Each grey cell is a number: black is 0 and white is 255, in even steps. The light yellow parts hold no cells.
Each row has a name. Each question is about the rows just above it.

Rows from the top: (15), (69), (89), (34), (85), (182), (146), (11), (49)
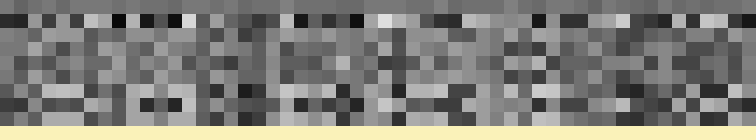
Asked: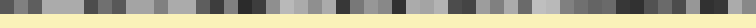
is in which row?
(49)
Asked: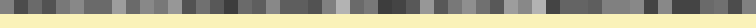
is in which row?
(85)
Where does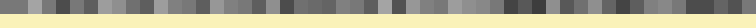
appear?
(34)

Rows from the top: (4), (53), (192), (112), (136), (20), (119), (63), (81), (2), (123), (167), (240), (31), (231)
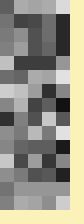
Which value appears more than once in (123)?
[94]
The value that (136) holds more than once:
[61]
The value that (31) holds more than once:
[150]

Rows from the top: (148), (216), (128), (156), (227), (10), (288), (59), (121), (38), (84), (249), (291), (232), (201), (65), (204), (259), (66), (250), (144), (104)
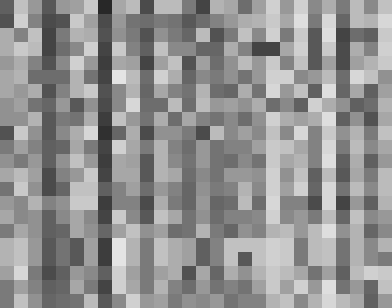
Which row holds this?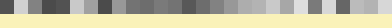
(216)
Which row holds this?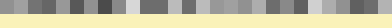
(59)
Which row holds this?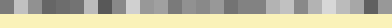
(104)
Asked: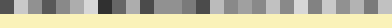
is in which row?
(38)
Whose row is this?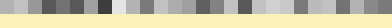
(66)
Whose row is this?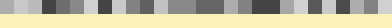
(156)

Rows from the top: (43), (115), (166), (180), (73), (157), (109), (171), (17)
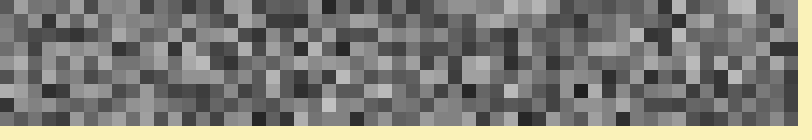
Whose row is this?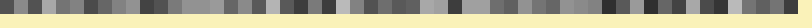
(157)
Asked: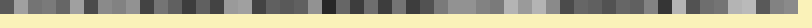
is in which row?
(43)
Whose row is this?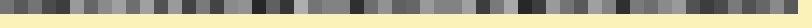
(17)
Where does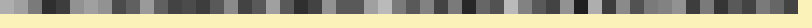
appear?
(109)
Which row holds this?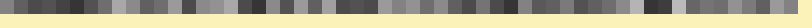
(166)
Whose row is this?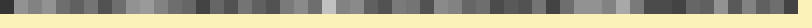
(171)

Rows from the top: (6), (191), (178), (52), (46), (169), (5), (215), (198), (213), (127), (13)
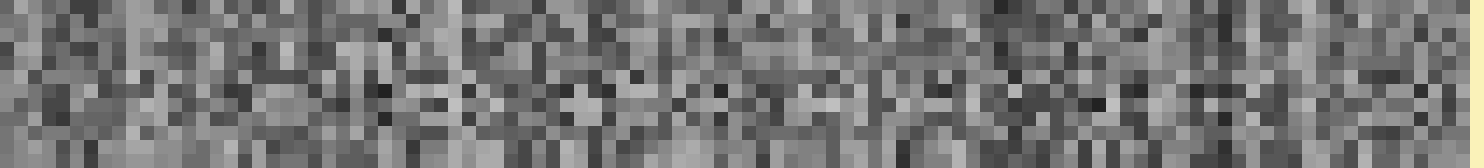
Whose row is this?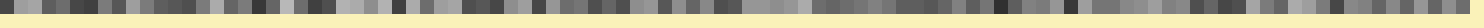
(52)
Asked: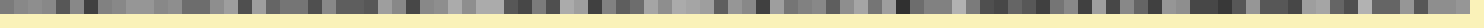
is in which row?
(13)

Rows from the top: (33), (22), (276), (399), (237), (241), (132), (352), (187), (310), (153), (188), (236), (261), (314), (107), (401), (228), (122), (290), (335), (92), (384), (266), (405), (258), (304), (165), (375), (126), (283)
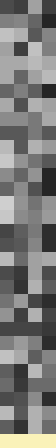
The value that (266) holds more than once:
[69]
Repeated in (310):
[88]
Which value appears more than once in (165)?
[107]
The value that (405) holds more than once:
[127]
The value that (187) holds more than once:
[139]
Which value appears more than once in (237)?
[169]

